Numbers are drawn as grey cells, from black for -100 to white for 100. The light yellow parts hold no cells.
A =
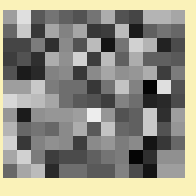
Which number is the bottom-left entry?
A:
-19
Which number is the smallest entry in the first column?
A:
-52
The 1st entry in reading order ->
24
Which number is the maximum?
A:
86
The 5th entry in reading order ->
-25
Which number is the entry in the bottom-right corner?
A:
24
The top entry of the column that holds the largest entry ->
-9
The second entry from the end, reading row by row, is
24
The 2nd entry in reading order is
75
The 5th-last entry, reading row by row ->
2
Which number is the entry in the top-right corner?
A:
30
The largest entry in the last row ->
47
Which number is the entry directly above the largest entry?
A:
-36
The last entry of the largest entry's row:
24
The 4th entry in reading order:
-9
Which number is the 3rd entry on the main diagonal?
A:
-3
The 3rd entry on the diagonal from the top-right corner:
41
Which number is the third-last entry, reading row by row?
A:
-84
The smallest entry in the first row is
-46
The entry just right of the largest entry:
18
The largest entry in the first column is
69
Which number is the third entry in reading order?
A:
-30

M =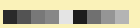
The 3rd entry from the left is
-6
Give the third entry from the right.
-12
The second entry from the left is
-35

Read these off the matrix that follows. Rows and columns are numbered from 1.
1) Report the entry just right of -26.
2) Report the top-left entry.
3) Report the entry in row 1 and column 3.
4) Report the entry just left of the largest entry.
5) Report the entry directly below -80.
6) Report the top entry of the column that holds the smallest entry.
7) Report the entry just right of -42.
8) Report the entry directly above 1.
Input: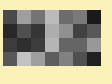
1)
1
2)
-42
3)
-9
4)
-31
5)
-31
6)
-80
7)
25
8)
-21

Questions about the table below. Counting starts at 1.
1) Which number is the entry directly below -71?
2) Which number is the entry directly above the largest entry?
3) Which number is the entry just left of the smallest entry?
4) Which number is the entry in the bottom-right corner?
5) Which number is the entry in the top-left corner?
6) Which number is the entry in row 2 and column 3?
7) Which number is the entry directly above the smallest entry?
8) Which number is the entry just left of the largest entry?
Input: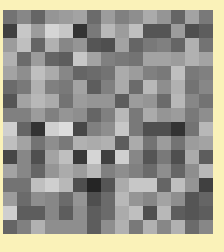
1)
-38
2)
17
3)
-38
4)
6
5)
-10
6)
22
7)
44
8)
62

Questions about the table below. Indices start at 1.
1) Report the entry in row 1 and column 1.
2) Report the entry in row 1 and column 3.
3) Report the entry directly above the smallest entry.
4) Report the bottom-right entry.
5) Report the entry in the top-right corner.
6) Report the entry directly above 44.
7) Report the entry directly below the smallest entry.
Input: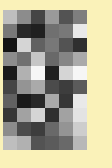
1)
49
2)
-46
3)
-6
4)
44
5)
-1
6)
61
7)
10
